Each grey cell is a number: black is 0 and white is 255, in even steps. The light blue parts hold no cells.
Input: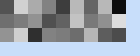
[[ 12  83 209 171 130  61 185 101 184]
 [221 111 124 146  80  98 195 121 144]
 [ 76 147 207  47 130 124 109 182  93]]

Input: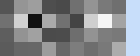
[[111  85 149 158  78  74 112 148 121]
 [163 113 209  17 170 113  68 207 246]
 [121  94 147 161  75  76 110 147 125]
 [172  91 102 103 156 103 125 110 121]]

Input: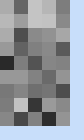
[[125 172 101 196 182]
 [137 184 157 196 194]
 [167 172  78 138 146]
 [ 90 153  98 128 137]
 [130  41 126  83 134]
 [148 152 152 130 106]
 [ 77 120 133 111 117]
 [137 124 194  54 154]
 [148 135  72 129  45]]

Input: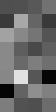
[[114  79  80  88]
 [ 57  58 168 101]
 [ 84 162 136 117]
 [ 95 137  94  73]
 [111 137 105 126]
 [  6 135 225  86]
 [128   5  99 143]
 [108 125  82  79]]

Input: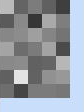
[[ 63 186 100 124  96]
 [126  90 137  54 169]
 [116 135 140 159 133]
 [ 75 164 109 123 163]
 [183 137 140  97 101]
 [152  96 227  98 145]
 [119 110  69 123 123]]

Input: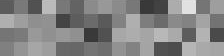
[[158  92 121  81 186 120  99 139 152 139 120  57  66 172 225 117]
 [115 175 158 143 145  68  93 107  90 130 175 125 107 138 131 164]
 [ 74 117 122 153 144 152 144  57  81 167 173 165 184 170  93 179]
 [165 128 148 166 158 105 103 116 110 146 130 164  81  77 181 169]]
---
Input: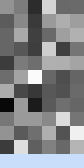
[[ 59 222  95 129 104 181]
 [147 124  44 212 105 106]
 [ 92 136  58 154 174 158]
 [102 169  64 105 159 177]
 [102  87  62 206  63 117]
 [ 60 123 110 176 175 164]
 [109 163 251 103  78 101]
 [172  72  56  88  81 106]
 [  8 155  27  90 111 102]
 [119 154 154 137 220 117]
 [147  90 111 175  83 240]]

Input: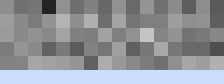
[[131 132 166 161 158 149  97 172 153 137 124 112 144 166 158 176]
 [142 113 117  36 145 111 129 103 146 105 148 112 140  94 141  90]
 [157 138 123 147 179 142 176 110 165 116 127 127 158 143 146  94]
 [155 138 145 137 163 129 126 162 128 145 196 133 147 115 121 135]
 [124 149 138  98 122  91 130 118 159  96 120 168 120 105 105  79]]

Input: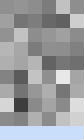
[[138 130 176 139 193 209]
 [144 148 141 124 193 142]
 [160 117 125 104  97 206]
 [146 194 141 150 160 140]
 [182 167 124 143 142 129]
 [175 165 181  99 118 111]
 [131  91 195 143 232 165]
 [170 116 151 174 118 170]
 [214  62 138 164 138 221]]

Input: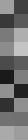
[[170 157]
 [160  64]
 [ 56  90]
 [122 175]
 [140 196]
 [ 75  92]
 [ 26 126]
 [145  32]
 [ 48 144]
 [114 113]]

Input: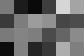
[[ 13 130  36  56 174 127]
 [122  28   9  62 214 164]
 [ 58 125 156 145  70  76]
 [122 132 126  75 101 139]]

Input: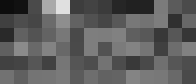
[[114  96 116 117 122  91 110  98 100 132 122 120 105  74]
 [ 13  17  74 169 224  61  67  59  38  33  34 123  91  75]
 [ 64  77  70 107 142  98  81  70  88 120 115 125  48 104]
 [ 41  97  83  99 120  73 126 125 129  95  88  56  87  54]
 [ 96 139 105 131 104  74 126  82 123 131 117  64 109 129]
 [ 65  68  86  65 118  85  77 115  76  57  73 112  86  77]]
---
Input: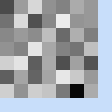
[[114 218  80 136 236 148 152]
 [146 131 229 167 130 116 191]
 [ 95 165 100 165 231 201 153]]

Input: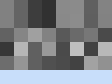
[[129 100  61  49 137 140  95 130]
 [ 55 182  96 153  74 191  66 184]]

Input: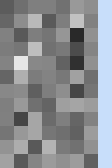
[[102 141 185  90 126 194 129]
 [124 118 190 113 121  76 132]
 [101 175 124 131 120 161 111]
 [127 153 112 100 159 165 156]
 [117 152 166 118 111  97 156]
 [162  89 133 155 144 156  96]]

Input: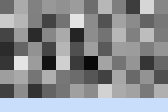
[[202 182 128  67 115 228 140  82 162 139  99 119]
 [ 43 101 146  69 182  80 159  90 158 156 126 149]
 [158 169 117 175 119 108  86  65 167 105 147  79]]

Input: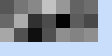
[[104 172  49  76   3  92  72]]

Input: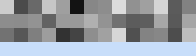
[[141 140 147  98 154 154 176 147 113  92  94 167  89 165]]

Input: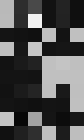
[[186  43 242  18  34  15]
 [191  23 199  20  22  19]
 [ 20  20  19 192 192 192]
 [ 20  18  16  20  19 192]
 [ 17  32  47 191  28 190]]

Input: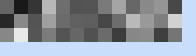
[[ 39 137  84 159 107  96  95  71 109 185 153 126 209]]
